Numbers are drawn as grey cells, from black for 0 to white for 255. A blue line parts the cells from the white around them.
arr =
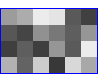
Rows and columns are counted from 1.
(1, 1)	156
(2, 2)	69
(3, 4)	150
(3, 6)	236
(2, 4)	120
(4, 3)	204
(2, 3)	145
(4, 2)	99

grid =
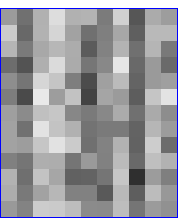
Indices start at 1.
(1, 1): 155
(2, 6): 112
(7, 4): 198
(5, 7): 160
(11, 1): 178
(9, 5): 203
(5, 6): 76
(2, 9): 95
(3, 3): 168
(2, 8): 167
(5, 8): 187
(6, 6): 67
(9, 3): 198
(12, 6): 129
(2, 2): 104
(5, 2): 117
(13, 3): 204
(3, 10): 181
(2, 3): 178
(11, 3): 195
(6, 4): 157
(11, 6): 99
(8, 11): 156
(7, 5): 135
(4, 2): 83
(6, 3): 233
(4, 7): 136
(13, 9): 117
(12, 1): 173
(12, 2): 121
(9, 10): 205
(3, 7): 130
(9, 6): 112

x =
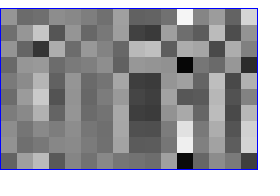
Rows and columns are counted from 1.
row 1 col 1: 149
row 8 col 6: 118
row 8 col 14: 173
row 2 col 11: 159
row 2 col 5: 149
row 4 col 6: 127
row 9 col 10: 92
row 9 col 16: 212
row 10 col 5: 133
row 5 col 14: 190
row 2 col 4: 85
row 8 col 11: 124
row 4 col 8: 97
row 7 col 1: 124
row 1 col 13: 133
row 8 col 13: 121
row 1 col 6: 126
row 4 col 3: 153
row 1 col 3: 111
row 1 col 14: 156
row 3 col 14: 74
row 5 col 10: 59
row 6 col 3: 202
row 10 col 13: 102
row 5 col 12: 160
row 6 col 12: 87
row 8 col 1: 141
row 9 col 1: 146
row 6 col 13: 90
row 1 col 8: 160
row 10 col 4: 89
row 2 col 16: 147
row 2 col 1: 111
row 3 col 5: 108
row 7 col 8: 168
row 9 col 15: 93
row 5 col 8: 166

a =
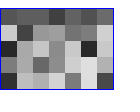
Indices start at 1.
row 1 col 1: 85
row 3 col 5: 201
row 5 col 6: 222
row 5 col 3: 176
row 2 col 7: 208
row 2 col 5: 115
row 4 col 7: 178
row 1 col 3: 94
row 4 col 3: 104

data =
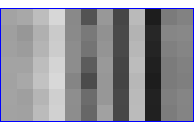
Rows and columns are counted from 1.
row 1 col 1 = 163
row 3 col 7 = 148
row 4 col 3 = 189
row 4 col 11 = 123
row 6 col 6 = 108
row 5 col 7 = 151
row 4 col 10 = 32
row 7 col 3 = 187
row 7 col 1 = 162
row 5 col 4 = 216
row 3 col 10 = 36
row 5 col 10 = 29
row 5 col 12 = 127
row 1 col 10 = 29
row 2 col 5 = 138
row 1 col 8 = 70
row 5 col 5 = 133
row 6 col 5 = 142
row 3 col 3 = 180
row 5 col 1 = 162
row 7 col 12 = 132
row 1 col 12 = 130
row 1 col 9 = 186
